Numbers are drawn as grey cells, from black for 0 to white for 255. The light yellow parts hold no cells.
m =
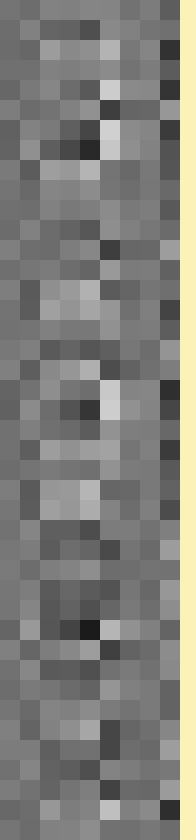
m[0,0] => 116
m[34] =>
[109, 122, 117, 107, 99, 149, 128, 122, 99]
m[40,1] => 109
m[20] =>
[97, 139, 109, 83, 54, 205, 145, 132, 70]
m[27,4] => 101
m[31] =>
[101, 153, 86, 68, 27, 181, 145, 128, 100]
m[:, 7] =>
[124, 116, 133, 124, 136, 103, 133, 130, 120, 119, 125, 119, 104, 124, 117, 127, 124, 109, 112, 134, 132, 124, 128, 121, 121, 127, 114, 106, 115, 104, 110, 128, 107, 113, 122, 122, 111, 105, 115, 104, 138, 119]
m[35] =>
[117, 106, 132, 128, 139, 123, 115, 122, 99]
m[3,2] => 129
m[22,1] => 94
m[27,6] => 116
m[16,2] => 128
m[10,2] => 129
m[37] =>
[124, 124, 95, 112, 113, 70, 109, 105, 157]
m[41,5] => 113
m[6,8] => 59
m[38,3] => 93
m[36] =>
[128, 100, 130, 143, 166, 70, 102, 111, 134]
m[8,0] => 122
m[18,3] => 150
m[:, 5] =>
[132, 137, 179, 139, 204, 62, 208, 198, 116, 117, 139, 142, 62, 153, 91, 150, 145, 95, 77, 200, 205, 146, 162, 146, 102, 131, 124, 74, 109, 83, 102, 181, 64, 113, 149, 123, 70, 70, 131, 66, 191, 113]
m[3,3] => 126
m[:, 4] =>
[133, 79, 143, 131, 89, 145, 70, 41, 180, 140, 126, 87, 135, 101, 177, 165, 120, 86, 175, 110, 54, 92, 157, 112, 181, 172, 77, 101, 142, 91, 80, 27, 157, 80, 99, 139, 166, 113, 79, 126, 131, 141]
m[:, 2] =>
[130, 101, 156, 129, 134, 115, 122, 94, 158, 133, 129, 108, 108, 123, 143, 160, 128, 90, 137, 142, 109, 112, 157, 122, 150, 159, 95, 92, 126, 90, 87, 86, 125, 90, 117, 132, 130, 95, 98, 100, 151, 129]
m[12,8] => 157
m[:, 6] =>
[114, 129, 120, 115, 138, 101, 139, 143, 105, 110, 121, 128, 103, 123, 101, 112, 122, 119, 98, 132, 145, 126, 117, 123, 104, 109, 124, 116, 110, 118, 121, 145, 99, 122, 128, 115, 102, 109, 124, 106, 128, 112]
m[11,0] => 108
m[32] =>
[128, 102, 125, 136, 157, 64, 99, 107, 140]
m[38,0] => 113
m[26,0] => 114
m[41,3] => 130
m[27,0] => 119

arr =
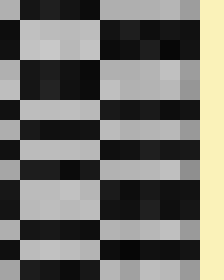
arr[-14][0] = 176
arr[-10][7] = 179
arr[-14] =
[176, 21, 31, 20, 12, 175, 175, 176, 181, 157]
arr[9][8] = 17
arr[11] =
[175, 21, 24, 18, 14, 179, 174, 183, 191, 154]
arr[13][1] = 28
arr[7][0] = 17
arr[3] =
[176, 22, 29, 18, 10, 176, 175, 180, 192, 157]
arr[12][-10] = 15
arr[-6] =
[166, 29, 29, 11, 24, 178, 180, 183, 191, 143]
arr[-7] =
[17, 187, 188, 187, 184, 15, 18, 31, 22, 24]
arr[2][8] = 7
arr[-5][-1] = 18
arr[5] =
[17, 189, 188, 190, 185, 25, 19, 26, 13, 19]
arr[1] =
[13, 192, 187, 186, 189, 19, 30, 14, 21, 17]
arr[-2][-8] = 193
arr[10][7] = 32
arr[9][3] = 193
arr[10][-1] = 22
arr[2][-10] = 17
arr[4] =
[190, 21, 35, 17, 12, 191, 177, 179, 184, 150]
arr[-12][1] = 194
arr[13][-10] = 164
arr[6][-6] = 19
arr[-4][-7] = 185

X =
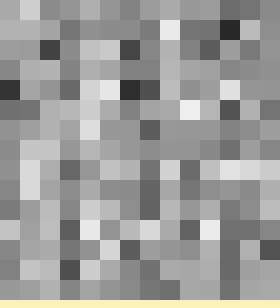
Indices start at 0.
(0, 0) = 169
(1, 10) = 115
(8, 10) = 191
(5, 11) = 83
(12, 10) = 176
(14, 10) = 166
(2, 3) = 140
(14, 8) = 111
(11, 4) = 232
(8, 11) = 225
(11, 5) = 147
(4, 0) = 52
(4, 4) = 211
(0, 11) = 108
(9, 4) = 171
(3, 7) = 129
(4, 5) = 230
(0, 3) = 149
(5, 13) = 116
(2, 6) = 69
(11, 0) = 195
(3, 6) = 130
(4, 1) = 165
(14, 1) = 159
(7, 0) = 139
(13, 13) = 165
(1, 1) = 179
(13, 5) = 170
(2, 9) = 130
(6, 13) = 158
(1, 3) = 118
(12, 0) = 135
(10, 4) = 205
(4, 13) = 148
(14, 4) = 163
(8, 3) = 103

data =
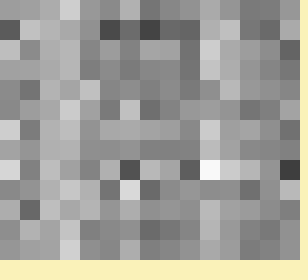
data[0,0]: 157
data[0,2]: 172
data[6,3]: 189
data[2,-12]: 182
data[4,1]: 116
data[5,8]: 131
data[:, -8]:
[117, 68, 165, 135, 128, 111, 163, 129, 184, 106, 144, 107, 127]
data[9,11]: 143
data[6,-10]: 168
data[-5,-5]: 249
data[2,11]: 170
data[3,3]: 182
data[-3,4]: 180
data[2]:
[190, 139, 174, 182, 134, 156, 130, 165, 162, 114, 205, 170, 157, 141, 100]
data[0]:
[157, 160, 172, 206, 152, 138, 177, 117, 135, 146, 170, 149, 122, 124, 151]
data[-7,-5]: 203
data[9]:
[137, 147, 177, 198, 177, 116, 217, 106, 139, 150, 141, 143, 112, 144, 185]
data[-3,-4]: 161
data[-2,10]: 181
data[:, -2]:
[124, 106, 141, 133, 144, 127, 143, 134, 148, 144, 140, 121, 130]
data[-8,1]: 157
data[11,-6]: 133
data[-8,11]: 148
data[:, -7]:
[135, 105, 162, 137, 139, 131, 158, 129, 165, 139, 149, 119, 134]
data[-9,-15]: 139
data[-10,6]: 123
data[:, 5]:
[138, 74, 156, 139, 134, 122, 168, 142, 176, 116, 149, 137, 135]
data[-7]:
[206, 124, 178, 189, 147, 168, 170, 163, 158, 137, 203, 159, 164, 143, 113]
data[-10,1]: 162
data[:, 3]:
[206, 169, 182, 182, 165, 203, 189, 178, 161, 198, 168, 195, 208]
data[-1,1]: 160

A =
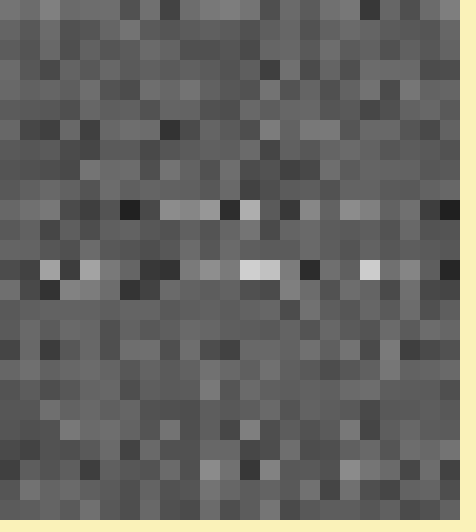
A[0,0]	116
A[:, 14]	[106, 102, 103, 112, 83, 102, 98, 96, 65, 91, 56, 100, 91, 124, 127, 76, 99, 98, 95, 93, 84, 92, 110, 88, 89, 74]
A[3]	[107, 87, 73, 99, 88, 103, 90, 96, 90, 96, 91, 83, 94, 63, 112, 75, 100, 79, 107, 106, 105, 76, 77]
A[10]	[103, 112, 120, 75, 63, 83, 33, 73, 140, 134, 151, 45, 174, 90, 56, 135, 98, 140, 128, 98, 112, 62, 32]
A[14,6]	52
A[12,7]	78
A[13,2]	162
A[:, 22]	[126, 102, 99, 77, 101, 89, 98, 82, 89, 103, 32, 84, 87, 38, 69, 94, 102, 81, 105, 79, 88, 91, 115, 66, 78, 97]
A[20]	[86, 86, 111, 98, 104, 95, 101, 82, 80, 78, 93, 88, 93, 105, 84, 98, 93, 89, 73, 88, 89, 93, 88]
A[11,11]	101
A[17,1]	104
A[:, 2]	[128, 107, 104, 73, 101, 87, 64, 90, 78, 104, 120, 70, 86, 162, 51, 98, 91, 60, 97, 78, 111, 82, 82, 83, 100, 100]
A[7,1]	86
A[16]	[90, 105, 91, 105, 102, 80, 98, 88, 94, 105, 102, 94, 92, 89, 99, 84, 103, 90, 84, 106, 91, 108, 102]
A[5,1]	89
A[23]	[64, 93, 83, 94, 62, 95, 87, 83, 106, 80, 139, 113, 55, 130, 88, 89, 81, 139, 117, 106, 71, 109, 66]
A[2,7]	106
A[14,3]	130
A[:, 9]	[109, 91, 80, 96, 115, 99, 75, 91, 98, 96, 134, 96, 107, 122, 98, 94, 105, 110, 97, 91, 78, 79, 81, 80, 85, 75]
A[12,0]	100
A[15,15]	113
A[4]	[104, 97, 101, 94, 110, 83, 76, 110, 103, 115, 97, 87, 82, 115, 83, 100, 80, 98, 114, 75, 118, 99, 101]
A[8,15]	72
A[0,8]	67
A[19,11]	85
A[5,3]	79
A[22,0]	74
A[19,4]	100
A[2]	[92, 84, 104, 79, 97, 85, 91, 106, 99, 80, 80, 85, 74, 101, 103, 89, 109, 91, 97, 81, 96, 87, 99]
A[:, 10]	[120, 95, 80, 91, 97, 81, 100, 96, 81, 88, 151, 84, 87, 142, 93, 97, 102, 77, 113, 121, 93, 94, 103, 139, 115, 107]

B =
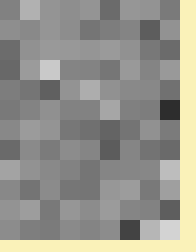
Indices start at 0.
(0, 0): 129
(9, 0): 136
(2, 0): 108
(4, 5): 145
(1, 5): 125
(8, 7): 135
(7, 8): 106
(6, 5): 100
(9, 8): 159
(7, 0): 106
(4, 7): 136
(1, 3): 141
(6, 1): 155
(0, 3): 142
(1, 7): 93
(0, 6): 150
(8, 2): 137
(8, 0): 163
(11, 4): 132
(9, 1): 116
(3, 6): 153
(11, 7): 182
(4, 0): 125
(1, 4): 117
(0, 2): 148
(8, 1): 146
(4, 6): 137
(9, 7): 121
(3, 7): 132
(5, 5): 166
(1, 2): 149

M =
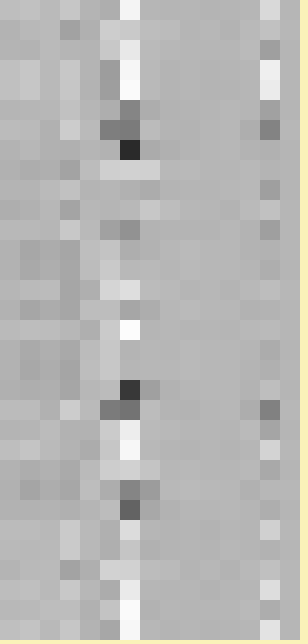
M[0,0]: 190
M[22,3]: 179
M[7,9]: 180
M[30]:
[184, 185, 189, 189, 177, 195, 250, 178, 182, 181, 182, 182, 185, 173, 182]
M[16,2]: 188
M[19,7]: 160
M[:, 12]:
[182, 185, 186, 182, 182, 181, 174, 179, 184, 184, 186, 179, 179, 181, 184, 178, 184, 181, 180, 179, 173, 186, 182, 184, 177, 181, 181, 181, 184, 182, 185, 182]
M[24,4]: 189
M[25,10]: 182
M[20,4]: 186
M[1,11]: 179
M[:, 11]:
[181, 179, 182, 181, 180, 183, 183, 183, 182, 183, 179, 183, 183, 183, 180, 183, 181, 183, 183, 183, 183, 181, 180, 182, 183, 183, 182, 183, 179, 182, 182, 181]
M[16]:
[186, 189, 188, 183, 175, 202, 252, 181, 183, 181, 182, 181, 184, 186, 182]
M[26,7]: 182
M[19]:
[176, 174, 175, 166, 183, 187, 56, 160, 178, 182, 183, 183, 179, 190, 181]
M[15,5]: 189
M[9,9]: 181
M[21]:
[180, 181, 187, 178, 178, 203, 237, 186, 184, 182, 182, 181, 186, 165, 181]
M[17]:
[178, 170, 175, 169, 187, 199, 180, 183, 182, 185, 183, 183, 181, 172, 181]
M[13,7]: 185
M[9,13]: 159
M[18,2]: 173
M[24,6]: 133
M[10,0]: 174
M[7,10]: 182
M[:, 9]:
[182, 181, 182, 182, 182, 180, 179, 180, 185, 181, 183, 180, 186, 185, 181, 186, 181, 185, 185, 182, 179, 182, 180, 184, 186, 182, 181, 181, 180, 182, 181, 182]
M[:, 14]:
[182, 183, 181, 182, 182, 181, 183, 181, 181, 181, 182, 182, 182, 181, 183, 182, 182, 181, 182, 181, 183, 181, 183, 181, 183, 181, 183, 182, 183, 183, 182, 182]
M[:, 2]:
[186, 186, 186, 185, 185, 183, 177, 177, 175, 186, 183, 182, 172, 174, 187, 172, 188, 175, 173, 175, 177, 187, 186, 177, 173, 179, 184, 185, 186, 185, 189, 185]
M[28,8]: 186
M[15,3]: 166
